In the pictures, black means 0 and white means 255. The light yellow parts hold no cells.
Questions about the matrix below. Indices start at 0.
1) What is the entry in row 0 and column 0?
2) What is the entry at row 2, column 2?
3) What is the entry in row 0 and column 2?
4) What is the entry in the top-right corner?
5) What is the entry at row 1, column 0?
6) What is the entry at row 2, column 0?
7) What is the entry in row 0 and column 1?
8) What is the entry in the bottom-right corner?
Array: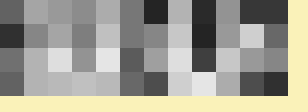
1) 98
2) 222
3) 153
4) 55
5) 48
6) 112
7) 165
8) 48

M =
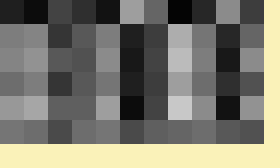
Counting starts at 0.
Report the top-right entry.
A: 61
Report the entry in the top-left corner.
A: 31
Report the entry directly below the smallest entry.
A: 173
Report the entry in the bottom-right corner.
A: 81
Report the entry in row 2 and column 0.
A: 132
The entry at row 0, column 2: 67
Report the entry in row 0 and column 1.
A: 12
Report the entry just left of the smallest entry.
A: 101
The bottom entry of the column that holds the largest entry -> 101
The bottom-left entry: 117
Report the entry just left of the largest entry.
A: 67
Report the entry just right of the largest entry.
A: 139
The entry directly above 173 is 4
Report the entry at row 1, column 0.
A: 125

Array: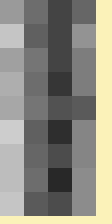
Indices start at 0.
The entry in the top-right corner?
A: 102
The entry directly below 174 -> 167
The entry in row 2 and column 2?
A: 68
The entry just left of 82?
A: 117
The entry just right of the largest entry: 96
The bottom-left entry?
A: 197
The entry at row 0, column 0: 154
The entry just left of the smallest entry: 109
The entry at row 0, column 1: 109
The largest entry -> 205
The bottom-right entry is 140

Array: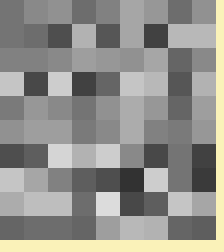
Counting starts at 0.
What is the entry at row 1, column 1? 109
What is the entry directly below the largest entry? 158
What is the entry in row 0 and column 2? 145
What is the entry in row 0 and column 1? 137
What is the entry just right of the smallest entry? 205
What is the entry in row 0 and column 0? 116
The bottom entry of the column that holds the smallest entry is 184
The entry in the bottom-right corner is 94
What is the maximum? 220
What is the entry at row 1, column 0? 116
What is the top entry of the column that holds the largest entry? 129
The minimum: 50
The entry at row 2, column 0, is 129
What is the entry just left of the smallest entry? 78
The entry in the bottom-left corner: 101
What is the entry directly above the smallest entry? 137
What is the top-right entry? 145
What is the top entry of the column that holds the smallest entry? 166
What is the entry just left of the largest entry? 109

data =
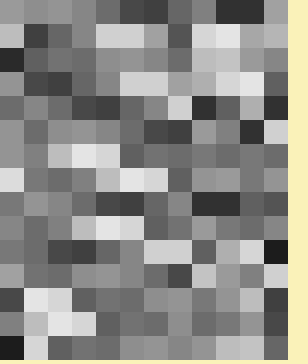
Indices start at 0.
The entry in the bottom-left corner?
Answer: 28
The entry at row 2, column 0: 42
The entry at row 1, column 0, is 189
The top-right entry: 161
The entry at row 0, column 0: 154
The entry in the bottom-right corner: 102
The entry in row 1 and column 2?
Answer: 102
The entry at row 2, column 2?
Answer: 114
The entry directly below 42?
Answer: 148
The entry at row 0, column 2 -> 148

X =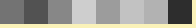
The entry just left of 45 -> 178
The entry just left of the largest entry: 135

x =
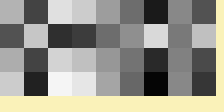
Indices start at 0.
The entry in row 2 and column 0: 173
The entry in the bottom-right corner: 54
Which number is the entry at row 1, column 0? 82
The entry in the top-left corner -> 179
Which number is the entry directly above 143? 109
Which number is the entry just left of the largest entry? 33
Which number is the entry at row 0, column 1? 67
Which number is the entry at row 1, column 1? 198
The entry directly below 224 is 47
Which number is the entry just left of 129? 41
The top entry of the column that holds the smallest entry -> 26

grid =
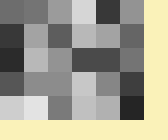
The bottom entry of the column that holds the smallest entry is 37
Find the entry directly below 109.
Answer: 56
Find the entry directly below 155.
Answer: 93
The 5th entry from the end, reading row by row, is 227
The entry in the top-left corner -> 109
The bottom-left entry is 206
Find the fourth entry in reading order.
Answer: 214
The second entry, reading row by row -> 116
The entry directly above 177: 134

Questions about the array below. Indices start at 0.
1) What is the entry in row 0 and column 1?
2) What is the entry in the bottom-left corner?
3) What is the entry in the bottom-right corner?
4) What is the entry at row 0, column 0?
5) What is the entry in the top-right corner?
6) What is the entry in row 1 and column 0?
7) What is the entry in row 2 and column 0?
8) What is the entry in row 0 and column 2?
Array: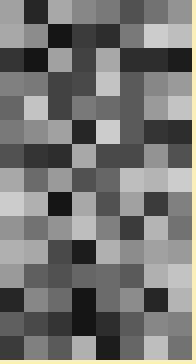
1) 37
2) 59
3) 114
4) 162
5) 147
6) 169
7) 51
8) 169
